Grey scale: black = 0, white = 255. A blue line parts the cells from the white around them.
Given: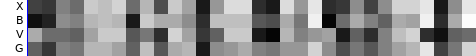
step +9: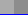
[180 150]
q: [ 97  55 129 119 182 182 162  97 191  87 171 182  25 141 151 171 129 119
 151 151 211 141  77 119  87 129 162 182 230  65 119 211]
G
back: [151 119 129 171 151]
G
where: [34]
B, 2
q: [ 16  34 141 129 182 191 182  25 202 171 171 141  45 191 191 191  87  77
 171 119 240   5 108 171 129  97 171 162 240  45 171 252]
B

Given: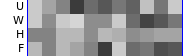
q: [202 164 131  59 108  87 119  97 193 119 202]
U
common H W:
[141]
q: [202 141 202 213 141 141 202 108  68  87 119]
W
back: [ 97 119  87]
U
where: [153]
H, 9
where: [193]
U, 9

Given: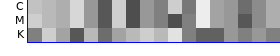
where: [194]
C, 1
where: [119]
C, 12
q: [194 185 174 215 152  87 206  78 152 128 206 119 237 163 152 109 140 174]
C
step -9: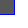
[78]

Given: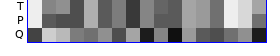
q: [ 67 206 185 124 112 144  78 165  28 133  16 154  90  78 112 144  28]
Q
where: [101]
T, 10
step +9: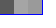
[ 99 174 163]

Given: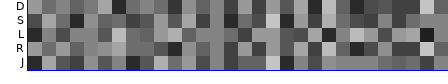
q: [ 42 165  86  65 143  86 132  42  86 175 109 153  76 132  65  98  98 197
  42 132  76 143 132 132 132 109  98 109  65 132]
J
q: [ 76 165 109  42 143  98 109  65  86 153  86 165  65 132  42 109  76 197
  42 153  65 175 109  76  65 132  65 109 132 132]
S
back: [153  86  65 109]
S
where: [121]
D, 5
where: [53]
D, 11
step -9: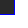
[33]

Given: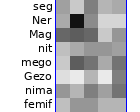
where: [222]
Gezo, 1
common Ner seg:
[170]
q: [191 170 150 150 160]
nit
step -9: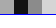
[161   9 130 204]
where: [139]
Ner, 3
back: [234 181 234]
Gezo
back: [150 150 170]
nit

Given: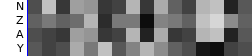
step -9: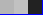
[172 184  25]
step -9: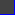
[57]
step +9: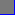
[130]
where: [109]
Z, 4
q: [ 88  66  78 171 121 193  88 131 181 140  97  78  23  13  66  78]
Y

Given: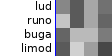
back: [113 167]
lud
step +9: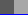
[ 99 176]
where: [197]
runo, 1
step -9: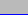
[177 177]
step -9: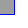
[149]
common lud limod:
[90]

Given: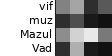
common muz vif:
[46]
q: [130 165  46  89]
vif
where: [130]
vif, 1

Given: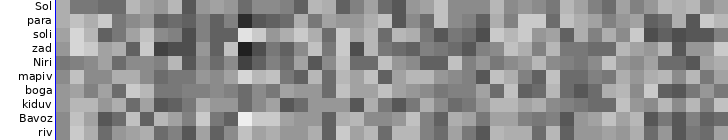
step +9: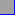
[171]
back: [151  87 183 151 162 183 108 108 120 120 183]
zad
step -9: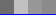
[ 99 184 142 130]
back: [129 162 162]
Bavoz
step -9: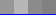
[142 174 130 120]
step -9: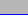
[174 174]
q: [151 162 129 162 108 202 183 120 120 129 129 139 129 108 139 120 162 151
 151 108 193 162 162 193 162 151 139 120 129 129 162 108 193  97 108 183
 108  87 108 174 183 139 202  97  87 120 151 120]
boga

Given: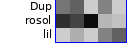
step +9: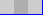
[214 183 214]
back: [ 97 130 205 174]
lil
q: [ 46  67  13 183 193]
rosol
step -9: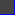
[58]
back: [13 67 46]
rosol
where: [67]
rosol, 2

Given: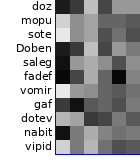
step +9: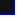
[26]
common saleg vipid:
[79]
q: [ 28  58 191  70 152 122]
Doben
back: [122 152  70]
Doben

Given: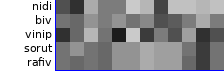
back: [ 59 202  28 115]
vinip
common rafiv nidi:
[171]
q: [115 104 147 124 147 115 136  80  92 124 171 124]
biv
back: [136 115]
biv
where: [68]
nidi, 8
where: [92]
biv, 9

